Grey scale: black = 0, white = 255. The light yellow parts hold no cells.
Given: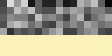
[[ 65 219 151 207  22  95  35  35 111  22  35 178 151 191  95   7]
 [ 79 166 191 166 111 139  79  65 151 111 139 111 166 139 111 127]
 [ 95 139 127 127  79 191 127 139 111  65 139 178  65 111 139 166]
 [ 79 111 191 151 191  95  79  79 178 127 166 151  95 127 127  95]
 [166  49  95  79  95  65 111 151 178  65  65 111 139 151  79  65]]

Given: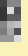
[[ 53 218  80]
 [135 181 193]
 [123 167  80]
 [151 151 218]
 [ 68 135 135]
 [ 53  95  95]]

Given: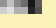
[[208 224 176 176  36  79]
 [148 192 135 108  23  93]]

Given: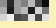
[[211 238  70  85 223  70 223]
 [141  41 156 128 185  70  11]
 [171  27 156 185  27 211 112]]

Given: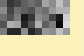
[[ 82 176 164  38  82 176  95 124  10 221]
 [111  82 124  24  54 140 124  68  24 207]
 [140  68 111  95  82 124 111 152 176 176]
 [111  54  68  95 111  95 164 140 192 152]
 [124  38  38 140  38  68 152 140 192 152]]

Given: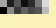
[[  0 137  57  97  73  85 188]
 [164  30  85  16  44 122 217]]

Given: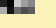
[[173  19 106  79  94]
 [ 34   7 202 159 135]]

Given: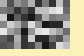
[[134 206 176 107 219 148  23  39  39 206]
 [231 161 134  23 148 219 231 192 161 107]
 [121 107  51  93  51 192 192 219 231 107]
 [ 81  93 161  51  65 134  23  65 219 192]
 [176  81 148 121 176  51 121  51 192  93]
 [ 93  65 176  51 206  39  39 107  81 161]
 [206  23  93  51  23  81 176 121 134 134]]
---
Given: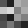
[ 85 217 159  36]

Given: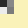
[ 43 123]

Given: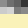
[141 211]

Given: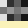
[225 150  92]

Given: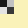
[25 56]

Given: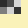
[ 44 210]

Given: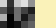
[210  35 111  70]
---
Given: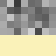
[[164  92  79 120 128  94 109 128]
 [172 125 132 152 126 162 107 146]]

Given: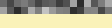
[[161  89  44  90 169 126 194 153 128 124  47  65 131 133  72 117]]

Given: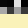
[[168  57 159  57]]

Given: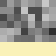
[[140 140  78 196  77  77 148 165]
 [112  87 130  99 170  98 148 131]
 [184 161 112 109 107 159 129 117]]

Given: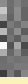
[[199 108 140 101]
 [ 68 123 108 130]
 [ 72 116  95 130]
 [172 104 137  94]
 [112 113 123 121]]

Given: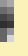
[[107 123]
 [ 47  56]
 [102 213]]

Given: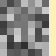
[[ 75 154 137 105 156 129 202]
 [ 61 109 120 118 170 124  58]
 [196  67 205 120 171  77 109]
 [184  93  87 109  67  89 173]]

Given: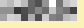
[[144 145  55  77 100 135 108 196 130 115  67]]
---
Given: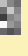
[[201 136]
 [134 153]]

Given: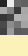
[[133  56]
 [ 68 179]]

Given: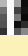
[[251  66]
 [251 119]]

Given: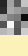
[[170 156]
 [131 122]]

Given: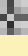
[[ 77 156]
 [200  97]]

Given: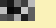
[[  6  19]
 [ 71 170]]

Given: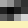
[[  8  27]
 [ 65 161]]

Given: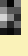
[[ 85  83]
 [138  44]]
